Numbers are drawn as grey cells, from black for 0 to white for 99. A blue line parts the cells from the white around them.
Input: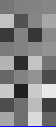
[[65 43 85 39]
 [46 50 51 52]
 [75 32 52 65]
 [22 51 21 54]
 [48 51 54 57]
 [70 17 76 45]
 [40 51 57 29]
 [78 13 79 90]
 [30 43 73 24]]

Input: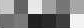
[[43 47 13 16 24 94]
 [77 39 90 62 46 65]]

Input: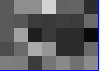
[[49 48 23 46 53 44 54]
 [35 55 55 82 38 39 17]
 [35 33 23 22 24 23 41]
 [35 63 12 22 17 17  4]
 [30 41 66 58 17 17 41]]

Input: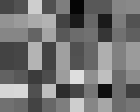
[[44 41 26 40 49 80 52 65 42 46]
 [27 32 80 31 49  2 34 34 52 53]
 [57 60 66 69 26 10 40 10 48 32]
 [52 52 39 64 34 42 44 21 44 37]
 [26 27 70 26 62 31 40 68 50 60]
 [26 27 70 26 62 32 40 68 50 60]
 [38 34 23 30 61 86 56 74 42 54]
 [83 84 31 74 17 27 46  6 42 24]]

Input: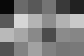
[[32 51 63 50 46 47]
 [ 3 41 34 45 22 13]
 [34 83 70 55 69 78]
 [72 65 53 29 54 52]]

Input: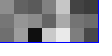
[[43 61  6 78 91 49 28]
 [55 38 35 50 77 26 23]
 [46 58 54 39 66 45 42]]

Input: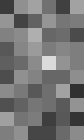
[[49 56 27 27 41 54]
 [23 56 63 44 25 63]
 [58 26 38 58 46 48]
 [50 54 68 40 42 29]
 [34 52 60 48 52 49]
 [37 41 54 85 57 49]
 [30 56 51 40 40 55]
 [54 47 34 43 63 19]
 [31 38 46 43 35 57]
 [62 45 48 24 34 20]]

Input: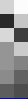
[[36 30]
 [82 98]
 [16 77]
 [84 24]
 [58 79]
 [58 51]
 [54 38]]
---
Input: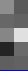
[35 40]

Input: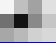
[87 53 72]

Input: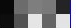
[14 39]

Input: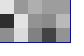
[61 54 50]

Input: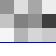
[92 56 70]

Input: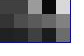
[84 40 25]

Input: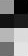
[1 7]
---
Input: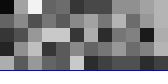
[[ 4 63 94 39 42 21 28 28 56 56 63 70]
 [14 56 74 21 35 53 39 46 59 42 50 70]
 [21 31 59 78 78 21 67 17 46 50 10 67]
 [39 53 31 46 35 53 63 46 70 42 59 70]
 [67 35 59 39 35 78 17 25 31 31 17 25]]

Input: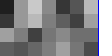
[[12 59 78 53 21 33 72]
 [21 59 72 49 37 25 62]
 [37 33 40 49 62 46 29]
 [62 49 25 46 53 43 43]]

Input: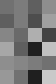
[[37 48 30 62]
 [44 48 37 55]
 [52 41 68 26]
 [55 52 48 44]
 [59 44 12 78]
 [65 37 12 75]]

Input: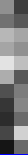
[[ 8 41]
 [17 41]
 [21 52]
 [27 81]
 [31 48]
 [44 34]
 [56 24]
 [64 56]
 [67 34]
 [71 64]
 [88 74]]

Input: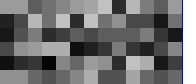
[[ 6 17 21  2 52 40 60 56 17 75 67  9 24]
 [ 9 32 48 17 24 36 28 36 36 36 48 21  9]
 [13 28 71 44 75 17 75 44 56 28 28  9 44]
 [28 56 60 67 67  6 13 21 48 21 13 28 52]
 [56 56 40 32 40 52 67 32 32 64 40 32 40]
 [60 60 36 44 52 60 64 75 17 71 48 36 60]]

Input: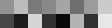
[[27 11 83 19  4 70 19 90]
 [57 73 47 53 64 43 60 79]]

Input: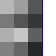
[[47 33 21]
 [50 40 15]
 [68 77 37]
 [71 61 33]]

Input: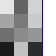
[[10 75 17]
 [43 54 58]
 [64 47 79]
 [89 39 82]]

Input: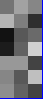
[[ 7 34 41]
 [11 38 81]
 [45 63 52]
 [52 34 74]
 [55 38 26]
 [59 59 26]
 [70 49 18]]
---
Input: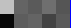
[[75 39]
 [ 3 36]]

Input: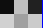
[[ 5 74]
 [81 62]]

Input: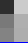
[[18 79]
 [47 68]]

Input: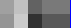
[[62 75]
 [58 79]]

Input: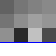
[[38 46]
 [45 55]]

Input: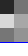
[[15 45]
 [84 65]]

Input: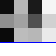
[[ 5 71]
 [56 63]]
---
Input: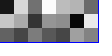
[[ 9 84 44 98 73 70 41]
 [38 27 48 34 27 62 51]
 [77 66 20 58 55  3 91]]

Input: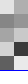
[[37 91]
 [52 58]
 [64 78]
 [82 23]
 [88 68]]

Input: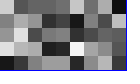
[[ 9 22 50 61 61 15 54 71 22]
 [50 67 58 19 26  9 50 29 74]
 [58 87 29 47 50 19 29 39 36]
 [80 33 39 39 43 77 43 67  6]
 [87 71 67 12 15 95 64 54 33]]

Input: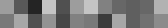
[[47 65 31 57 27 50 47 23 65 37 44 54]
 [61 34 14 76 31 61 76 50 40 37 40 69]]

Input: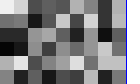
[[ 2  9 55 24 55 41 58 78 44]
 [16 16 58 65 37 13 58  6 37]
 [44 47  9 33 78 27 82 20 72]
 [51 13 37  9 30 24 72 13 47]
 [69 89 30 51 62 86 44 75 75]
 [93 82 30 37 33 69 51 20 69]]

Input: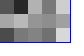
[[29 47 51 44 84]
 [33 15 69 47 80]
 [65 72 58 55 62]]
